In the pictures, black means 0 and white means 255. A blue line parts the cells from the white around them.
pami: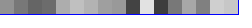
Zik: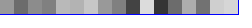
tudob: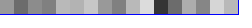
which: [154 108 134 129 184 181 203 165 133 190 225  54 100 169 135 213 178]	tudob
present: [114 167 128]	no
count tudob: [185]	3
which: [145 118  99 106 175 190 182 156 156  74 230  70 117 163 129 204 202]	pami

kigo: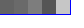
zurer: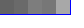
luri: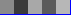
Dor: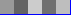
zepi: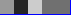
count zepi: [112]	2
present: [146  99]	no
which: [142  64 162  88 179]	luri
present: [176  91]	no
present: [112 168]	no
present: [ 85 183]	no

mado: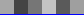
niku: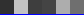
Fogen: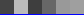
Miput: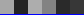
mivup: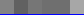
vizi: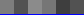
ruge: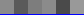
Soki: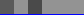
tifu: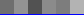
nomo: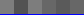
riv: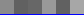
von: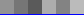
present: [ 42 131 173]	no
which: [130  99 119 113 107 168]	mivup
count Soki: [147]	4
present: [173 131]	yes
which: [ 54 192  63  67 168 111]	niku

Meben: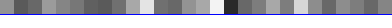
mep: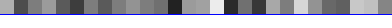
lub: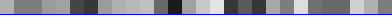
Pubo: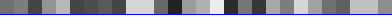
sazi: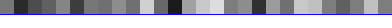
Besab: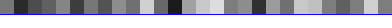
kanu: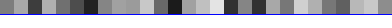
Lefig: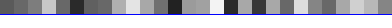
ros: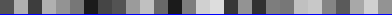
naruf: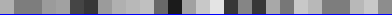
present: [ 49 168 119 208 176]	yes
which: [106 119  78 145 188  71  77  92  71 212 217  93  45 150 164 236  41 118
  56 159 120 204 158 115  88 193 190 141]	Pubo
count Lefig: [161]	1
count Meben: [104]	5
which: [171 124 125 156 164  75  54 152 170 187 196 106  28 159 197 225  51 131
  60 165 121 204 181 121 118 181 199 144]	naruf

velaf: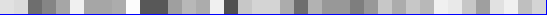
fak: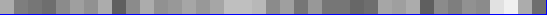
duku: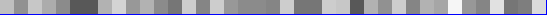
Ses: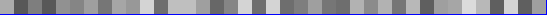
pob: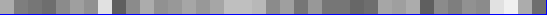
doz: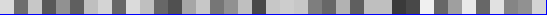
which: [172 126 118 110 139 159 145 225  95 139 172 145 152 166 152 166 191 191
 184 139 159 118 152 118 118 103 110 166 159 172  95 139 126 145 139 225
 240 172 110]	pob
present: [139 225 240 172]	yes
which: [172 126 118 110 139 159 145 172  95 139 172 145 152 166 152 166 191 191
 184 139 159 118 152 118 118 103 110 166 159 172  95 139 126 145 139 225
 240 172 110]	fak
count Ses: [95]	3
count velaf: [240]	4
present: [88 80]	no
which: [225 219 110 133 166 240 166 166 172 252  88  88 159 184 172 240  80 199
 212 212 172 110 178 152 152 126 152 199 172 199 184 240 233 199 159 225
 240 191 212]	velaf

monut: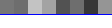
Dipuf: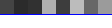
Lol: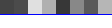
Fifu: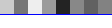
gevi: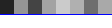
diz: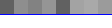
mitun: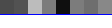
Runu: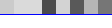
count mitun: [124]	2
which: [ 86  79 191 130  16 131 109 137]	mitun
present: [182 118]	yes

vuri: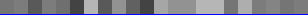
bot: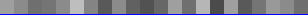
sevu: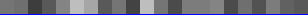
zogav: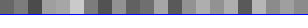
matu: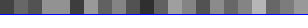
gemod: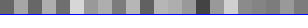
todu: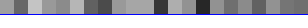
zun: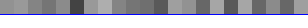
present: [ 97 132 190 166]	no
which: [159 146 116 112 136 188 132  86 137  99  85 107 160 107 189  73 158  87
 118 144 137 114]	bot
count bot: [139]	4
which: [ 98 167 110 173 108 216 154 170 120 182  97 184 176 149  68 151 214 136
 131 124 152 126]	gemod
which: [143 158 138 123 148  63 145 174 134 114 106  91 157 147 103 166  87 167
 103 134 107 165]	zun

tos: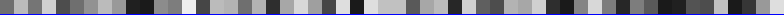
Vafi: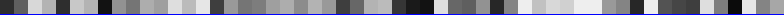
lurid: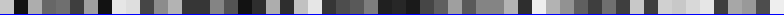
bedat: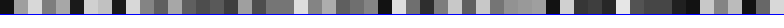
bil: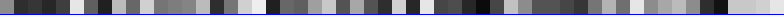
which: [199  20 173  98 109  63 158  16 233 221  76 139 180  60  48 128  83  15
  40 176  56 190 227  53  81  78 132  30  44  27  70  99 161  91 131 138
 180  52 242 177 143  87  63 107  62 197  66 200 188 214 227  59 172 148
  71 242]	lurid
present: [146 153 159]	yes
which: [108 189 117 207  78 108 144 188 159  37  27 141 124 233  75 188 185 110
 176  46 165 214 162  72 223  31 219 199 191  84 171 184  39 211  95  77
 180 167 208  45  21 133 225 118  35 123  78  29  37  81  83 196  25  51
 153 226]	tos

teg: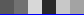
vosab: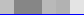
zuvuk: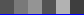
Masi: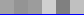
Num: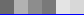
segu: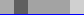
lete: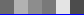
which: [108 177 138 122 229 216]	Num
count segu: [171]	1
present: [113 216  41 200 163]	yes

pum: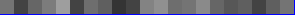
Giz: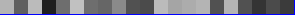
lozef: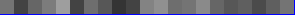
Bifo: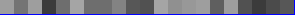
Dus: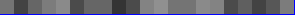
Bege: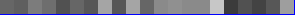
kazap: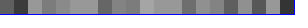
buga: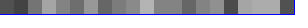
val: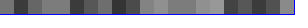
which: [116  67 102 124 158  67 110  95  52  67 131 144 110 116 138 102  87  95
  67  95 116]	pum
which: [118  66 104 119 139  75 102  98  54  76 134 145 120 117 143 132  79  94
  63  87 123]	Dus
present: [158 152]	no
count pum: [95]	3
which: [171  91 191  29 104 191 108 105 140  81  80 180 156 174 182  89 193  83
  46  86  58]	Giz
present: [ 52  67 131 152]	no
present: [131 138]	no

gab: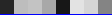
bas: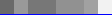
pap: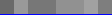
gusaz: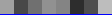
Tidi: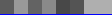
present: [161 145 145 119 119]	no
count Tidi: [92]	1

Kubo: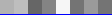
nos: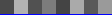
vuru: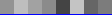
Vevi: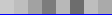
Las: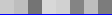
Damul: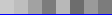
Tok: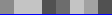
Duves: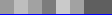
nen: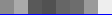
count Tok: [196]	3
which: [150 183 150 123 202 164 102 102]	Duves

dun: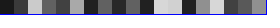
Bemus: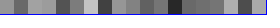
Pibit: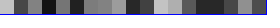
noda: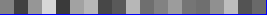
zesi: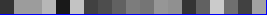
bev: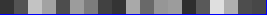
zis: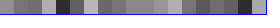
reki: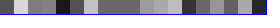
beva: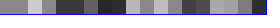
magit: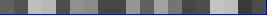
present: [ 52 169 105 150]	yes
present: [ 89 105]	no
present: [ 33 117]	no
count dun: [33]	3
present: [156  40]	yes

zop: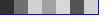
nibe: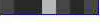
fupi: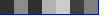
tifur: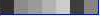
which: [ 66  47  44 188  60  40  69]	nibe
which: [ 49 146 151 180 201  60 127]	tifur
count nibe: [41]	3
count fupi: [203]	1
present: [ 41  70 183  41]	no

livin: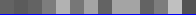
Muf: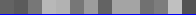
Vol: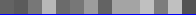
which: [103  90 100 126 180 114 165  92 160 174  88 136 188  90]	livin
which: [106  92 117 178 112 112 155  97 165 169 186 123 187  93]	Vol
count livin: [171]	0
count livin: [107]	0
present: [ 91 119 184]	yes
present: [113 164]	no

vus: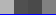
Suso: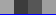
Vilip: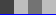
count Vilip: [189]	2
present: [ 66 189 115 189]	yes
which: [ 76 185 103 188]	Vilip

